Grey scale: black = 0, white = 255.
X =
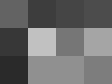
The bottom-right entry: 125
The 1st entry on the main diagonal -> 99
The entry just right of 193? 118
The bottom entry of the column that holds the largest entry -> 144

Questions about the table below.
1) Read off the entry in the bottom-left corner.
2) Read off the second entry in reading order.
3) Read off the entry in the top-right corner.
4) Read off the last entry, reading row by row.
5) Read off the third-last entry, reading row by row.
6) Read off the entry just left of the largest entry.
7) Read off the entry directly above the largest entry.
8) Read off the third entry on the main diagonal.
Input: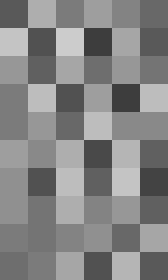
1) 110
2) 174
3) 104
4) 89
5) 81
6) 81
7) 123
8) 166

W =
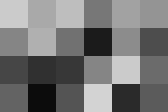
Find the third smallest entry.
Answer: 42
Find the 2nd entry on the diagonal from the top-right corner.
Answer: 140
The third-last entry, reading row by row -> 211
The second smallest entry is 27
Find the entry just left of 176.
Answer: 133
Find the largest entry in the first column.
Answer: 203
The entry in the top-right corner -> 148

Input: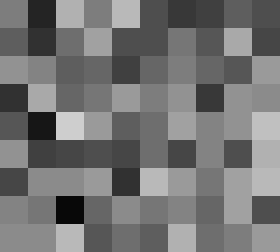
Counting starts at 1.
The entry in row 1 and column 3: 177
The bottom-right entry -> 154
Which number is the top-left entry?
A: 125
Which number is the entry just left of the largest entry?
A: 22
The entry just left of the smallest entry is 118
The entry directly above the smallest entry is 139
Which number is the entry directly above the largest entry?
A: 102
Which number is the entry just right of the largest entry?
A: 154
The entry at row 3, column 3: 94
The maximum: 206
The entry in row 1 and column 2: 36
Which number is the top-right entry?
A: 78
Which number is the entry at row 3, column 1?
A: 146
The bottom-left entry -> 139
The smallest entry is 8
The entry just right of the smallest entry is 102
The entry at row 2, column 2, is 49
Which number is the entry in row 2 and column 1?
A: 94

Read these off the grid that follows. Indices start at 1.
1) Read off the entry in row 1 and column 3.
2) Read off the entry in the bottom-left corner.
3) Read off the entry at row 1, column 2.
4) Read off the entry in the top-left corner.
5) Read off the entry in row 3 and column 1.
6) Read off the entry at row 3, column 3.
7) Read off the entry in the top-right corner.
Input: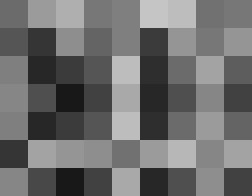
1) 175
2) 134
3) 155
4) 107
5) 127
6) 59
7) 119

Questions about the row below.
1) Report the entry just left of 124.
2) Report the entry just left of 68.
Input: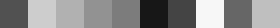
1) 146
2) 23

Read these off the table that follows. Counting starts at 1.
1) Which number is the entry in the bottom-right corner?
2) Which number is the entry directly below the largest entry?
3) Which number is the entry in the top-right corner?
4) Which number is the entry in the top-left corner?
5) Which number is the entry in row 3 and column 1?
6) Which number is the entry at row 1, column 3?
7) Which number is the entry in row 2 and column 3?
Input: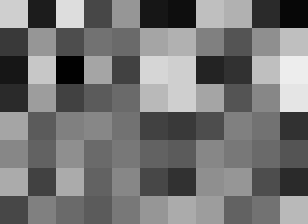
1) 185
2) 229
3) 7
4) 207
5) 22
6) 221
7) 77

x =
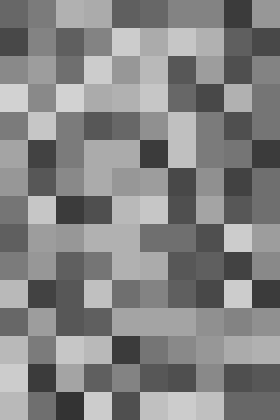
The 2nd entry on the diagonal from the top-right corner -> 95
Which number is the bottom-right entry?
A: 103
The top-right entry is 151
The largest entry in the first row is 177
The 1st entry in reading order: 103
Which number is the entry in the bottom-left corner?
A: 185
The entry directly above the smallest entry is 164
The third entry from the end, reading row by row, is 192
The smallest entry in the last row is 51
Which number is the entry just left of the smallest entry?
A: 111
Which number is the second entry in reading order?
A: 123
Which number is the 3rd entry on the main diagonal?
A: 111
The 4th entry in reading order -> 171
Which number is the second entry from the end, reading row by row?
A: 103
